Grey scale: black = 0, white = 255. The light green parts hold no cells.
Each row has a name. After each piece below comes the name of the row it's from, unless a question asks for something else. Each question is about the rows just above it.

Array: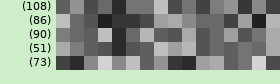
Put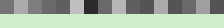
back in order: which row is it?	(90)
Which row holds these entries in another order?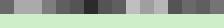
(51)

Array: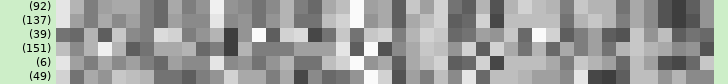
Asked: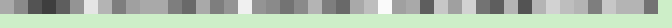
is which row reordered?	(92)
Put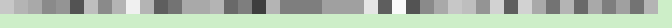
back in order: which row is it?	(151)
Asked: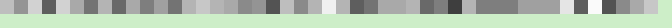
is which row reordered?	(151)
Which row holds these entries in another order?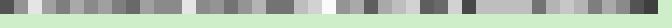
(137)
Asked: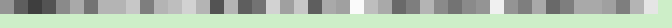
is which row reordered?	(92)
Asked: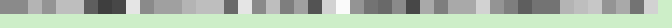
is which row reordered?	(49)
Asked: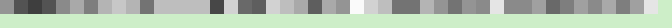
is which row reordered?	(137)

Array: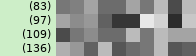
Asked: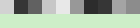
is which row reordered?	(97)
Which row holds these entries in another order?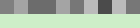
(83)
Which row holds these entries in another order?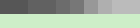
(136)
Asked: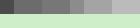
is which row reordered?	(109)
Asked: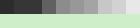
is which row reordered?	(97)
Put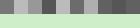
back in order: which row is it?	(136)

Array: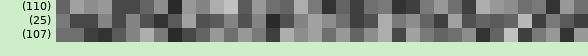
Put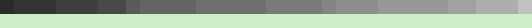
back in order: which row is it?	(107)
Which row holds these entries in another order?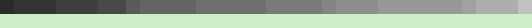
(110)

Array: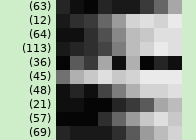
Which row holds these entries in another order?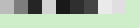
(113)
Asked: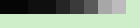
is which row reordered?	(21)

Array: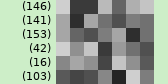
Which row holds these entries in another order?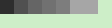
(153)
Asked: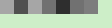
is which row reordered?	(141)
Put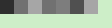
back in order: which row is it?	(141)
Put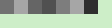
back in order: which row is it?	(153)
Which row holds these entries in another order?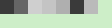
(146)

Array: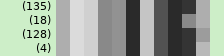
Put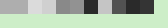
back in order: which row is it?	(135)
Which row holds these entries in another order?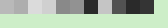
(4)

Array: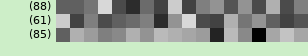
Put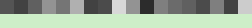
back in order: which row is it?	(61)
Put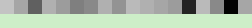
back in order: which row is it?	(85)
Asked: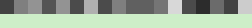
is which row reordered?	(88)
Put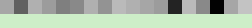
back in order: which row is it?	(85)
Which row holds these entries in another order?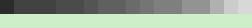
(61)
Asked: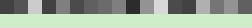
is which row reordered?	(61)

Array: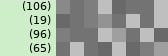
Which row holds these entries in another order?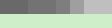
(65)
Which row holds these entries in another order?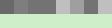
(96)
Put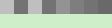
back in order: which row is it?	(19)
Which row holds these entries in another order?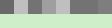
(96)
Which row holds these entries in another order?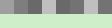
(65)
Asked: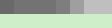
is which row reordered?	(96)
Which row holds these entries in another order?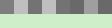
(65)

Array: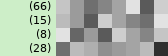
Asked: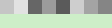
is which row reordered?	(8)
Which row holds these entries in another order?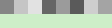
(8)
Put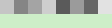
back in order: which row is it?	(8)
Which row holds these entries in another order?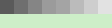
(15)
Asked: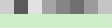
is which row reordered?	(66)
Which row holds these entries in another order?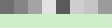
(66)

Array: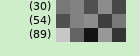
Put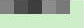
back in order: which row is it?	(54)
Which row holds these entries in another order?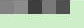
(54)

